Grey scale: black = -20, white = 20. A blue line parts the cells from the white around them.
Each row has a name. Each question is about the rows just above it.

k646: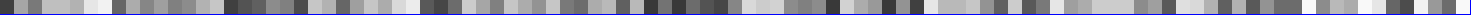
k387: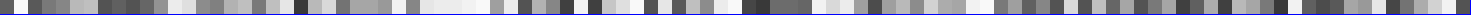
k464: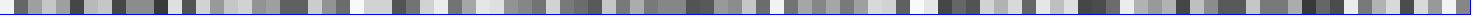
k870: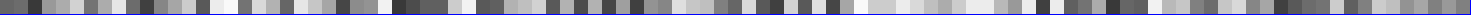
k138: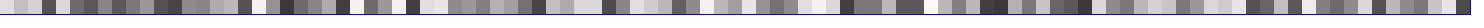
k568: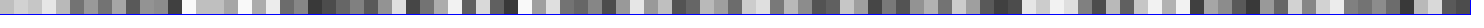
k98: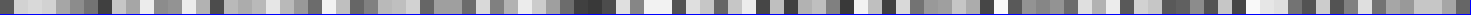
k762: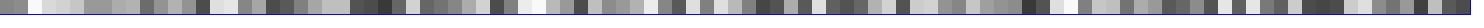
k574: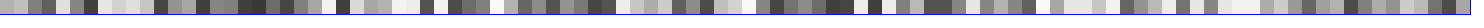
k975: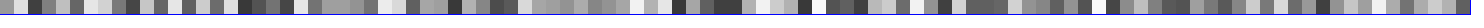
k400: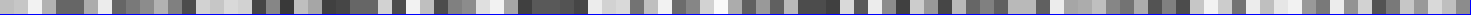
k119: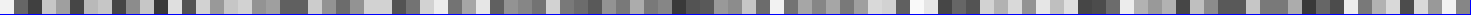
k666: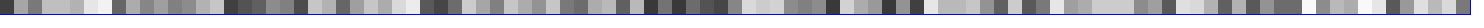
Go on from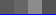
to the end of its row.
[ 16  -5  16  -1  -5  12  -8  -9  -8  12  15   2  -2   4 -10  10  -6  -8]
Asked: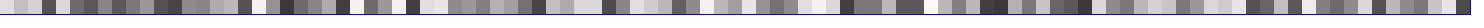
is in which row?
k138

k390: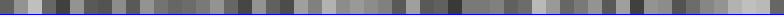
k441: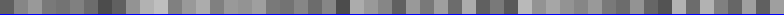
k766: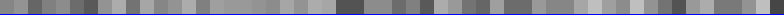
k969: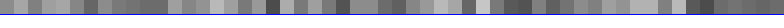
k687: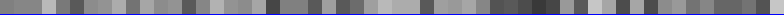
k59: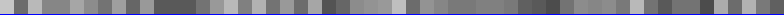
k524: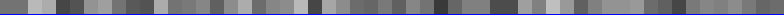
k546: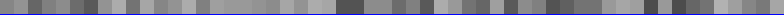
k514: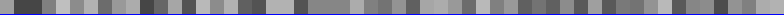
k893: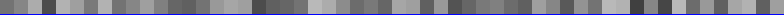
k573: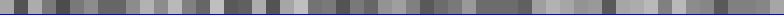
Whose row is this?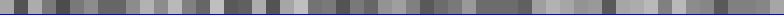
k573
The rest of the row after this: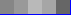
[11 -1 -6 -7  0 -5 -2  2  0  5  3  8  8  0  9 -6 -8 -3 -2 -3 -4 -3]
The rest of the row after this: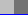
[-1 -7 -1 -4  3  5  0 -6 -3 -1  4 -3 -3 -3 -5  5  8  6  3  4 -6  6  7  9
  0  9  2  1 -6  0  0  1  6]
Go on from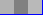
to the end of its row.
[-6 -8 -3 -2 -3 -4 -3]

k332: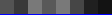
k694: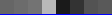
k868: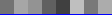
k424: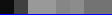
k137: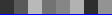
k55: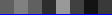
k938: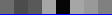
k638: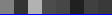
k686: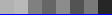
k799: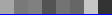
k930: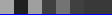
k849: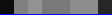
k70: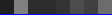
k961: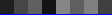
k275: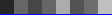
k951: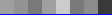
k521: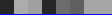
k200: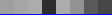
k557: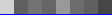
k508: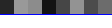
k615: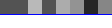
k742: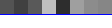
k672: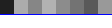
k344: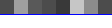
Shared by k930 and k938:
[6]
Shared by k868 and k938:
[6]

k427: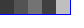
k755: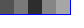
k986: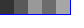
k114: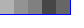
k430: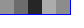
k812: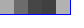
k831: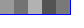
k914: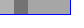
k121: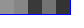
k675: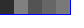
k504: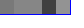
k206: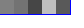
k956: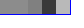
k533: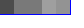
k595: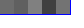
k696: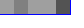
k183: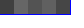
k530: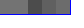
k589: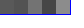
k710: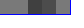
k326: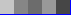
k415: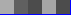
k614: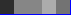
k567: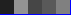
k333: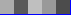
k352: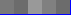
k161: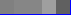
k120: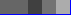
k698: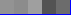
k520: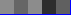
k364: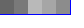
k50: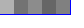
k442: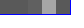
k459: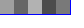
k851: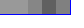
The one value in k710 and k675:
[-1]
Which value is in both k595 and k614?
[-2]
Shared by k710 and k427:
[-10]
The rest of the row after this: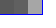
[-6]
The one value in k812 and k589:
[-9]

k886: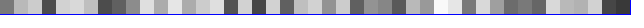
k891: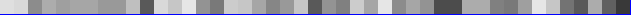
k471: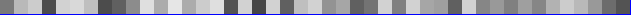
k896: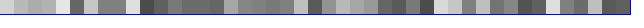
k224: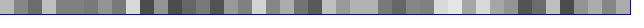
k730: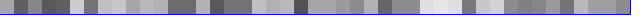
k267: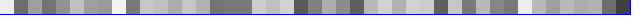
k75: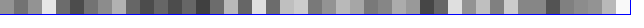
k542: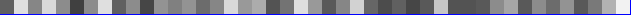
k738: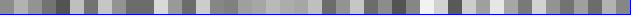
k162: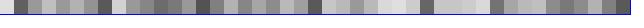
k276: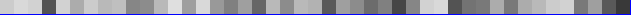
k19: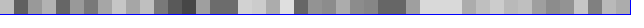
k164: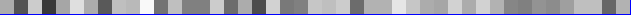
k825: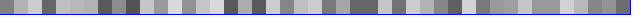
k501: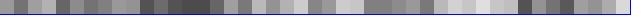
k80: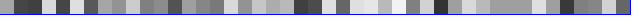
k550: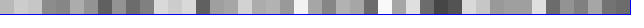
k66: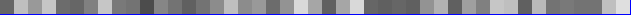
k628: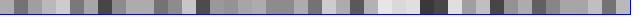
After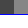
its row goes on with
[ 13  14  -7  -2  -1   7  -1   7   9  12  13  -1   5  -6 -11]
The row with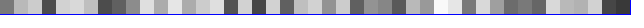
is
k886
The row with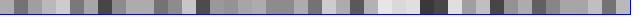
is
k628
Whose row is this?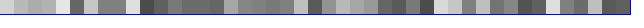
k896
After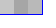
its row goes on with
[ 8 -3 -3  8 -6 -2 -2 10  8  9 -7  6  6  4  2  8 -4  2  2 15 16 15 -1 11
 13  2  0  1  4 -2  9  5  5  2]
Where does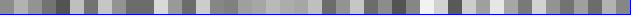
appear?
k738

